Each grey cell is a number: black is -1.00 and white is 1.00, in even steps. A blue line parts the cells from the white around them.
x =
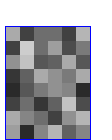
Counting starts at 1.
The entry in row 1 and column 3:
-0.14
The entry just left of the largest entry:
-0.49
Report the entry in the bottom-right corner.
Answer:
0.04
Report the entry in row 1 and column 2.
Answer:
-0.49
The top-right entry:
0.42
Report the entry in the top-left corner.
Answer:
0.33
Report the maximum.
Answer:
0.61
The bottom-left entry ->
0.24
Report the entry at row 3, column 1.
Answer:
0.14
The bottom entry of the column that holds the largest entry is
-0.67
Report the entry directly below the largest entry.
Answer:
0.52

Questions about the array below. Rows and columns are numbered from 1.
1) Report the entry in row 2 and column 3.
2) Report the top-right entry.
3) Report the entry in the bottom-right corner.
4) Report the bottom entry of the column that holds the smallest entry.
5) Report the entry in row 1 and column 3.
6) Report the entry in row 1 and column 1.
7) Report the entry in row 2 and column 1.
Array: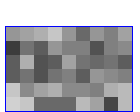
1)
-0.27
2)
0.27
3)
0.46
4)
0.64
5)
0.37
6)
0.18
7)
-0.53

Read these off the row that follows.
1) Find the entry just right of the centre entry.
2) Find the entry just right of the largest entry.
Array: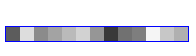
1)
-0.55
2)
0.56

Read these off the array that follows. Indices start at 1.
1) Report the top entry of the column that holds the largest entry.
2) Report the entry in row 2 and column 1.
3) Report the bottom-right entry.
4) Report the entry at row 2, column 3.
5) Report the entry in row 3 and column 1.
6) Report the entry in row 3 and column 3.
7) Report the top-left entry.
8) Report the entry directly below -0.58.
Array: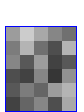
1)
0.60
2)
-0.03
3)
0.32
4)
-0.12
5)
0.05
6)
0.22
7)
0.22
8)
0.22

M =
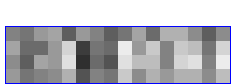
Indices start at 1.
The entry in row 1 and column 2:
-0.08
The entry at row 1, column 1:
0.02
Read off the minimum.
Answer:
-0.63
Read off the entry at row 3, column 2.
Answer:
-0.26
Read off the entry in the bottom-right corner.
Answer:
0.48
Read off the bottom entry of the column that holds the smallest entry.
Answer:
-0.35
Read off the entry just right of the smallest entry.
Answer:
-0.16
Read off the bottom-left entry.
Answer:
0.20
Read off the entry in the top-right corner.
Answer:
0.10
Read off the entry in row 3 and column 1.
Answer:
0.10
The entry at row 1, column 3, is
0.20
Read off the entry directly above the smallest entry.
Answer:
-0.53
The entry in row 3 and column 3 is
0.29

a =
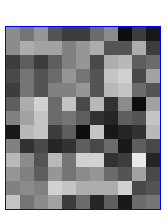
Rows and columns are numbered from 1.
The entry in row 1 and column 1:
0.09
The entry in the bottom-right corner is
-0.08
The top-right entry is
-0.81
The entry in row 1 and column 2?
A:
-0.08
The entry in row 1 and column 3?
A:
0.18
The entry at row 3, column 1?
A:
-0.52
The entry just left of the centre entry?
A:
-0.08
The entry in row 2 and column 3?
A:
0.27
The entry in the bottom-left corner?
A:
0.54
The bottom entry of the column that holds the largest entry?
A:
-0.16
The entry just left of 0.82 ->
-0.52
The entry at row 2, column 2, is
0.36
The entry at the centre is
-0.26
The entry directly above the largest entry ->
-0.26
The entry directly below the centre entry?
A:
-0.89
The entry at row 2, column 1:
0.09
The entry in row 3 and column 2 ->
-0.26

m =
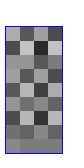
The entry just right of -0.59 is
0.43
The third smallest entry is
-0.50
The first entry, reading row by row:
0.35
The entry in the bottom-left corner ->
0.07
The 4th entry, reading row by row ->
-0.40
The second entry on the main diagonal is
0.52
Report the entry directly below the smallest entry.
-0.31
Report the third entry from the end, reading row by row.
-0.03
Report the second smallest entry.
-0.59
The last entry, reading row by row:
-0.03
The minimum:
-0.67

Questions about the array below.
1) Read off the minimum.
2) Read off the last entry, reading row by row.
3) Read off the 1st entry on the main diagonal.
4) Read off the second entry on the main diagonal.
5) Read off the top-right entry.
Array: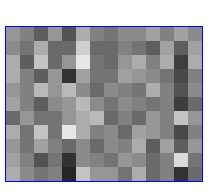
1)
-0.70
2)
-0.17
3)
0.18
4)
-0.09
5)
0.09

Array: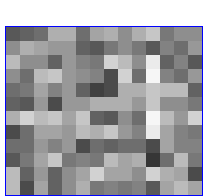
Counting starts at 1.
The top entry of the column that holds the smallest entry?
0.55
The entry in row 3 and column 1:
0.47
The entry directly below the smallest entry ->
0.65
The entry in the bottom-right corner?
0.29
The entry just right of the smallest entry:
-0.14
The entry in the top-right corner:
0.11
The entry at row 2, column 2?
0.37
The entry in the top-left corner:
-0.31
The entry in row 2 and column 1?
0.11
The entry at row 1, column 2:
-0.23
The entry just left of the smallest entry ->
0.37
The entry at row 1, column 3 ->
-0.14
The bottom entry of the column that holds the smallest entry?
-0.31
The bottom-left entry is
0.47
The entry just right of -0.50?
-0.41
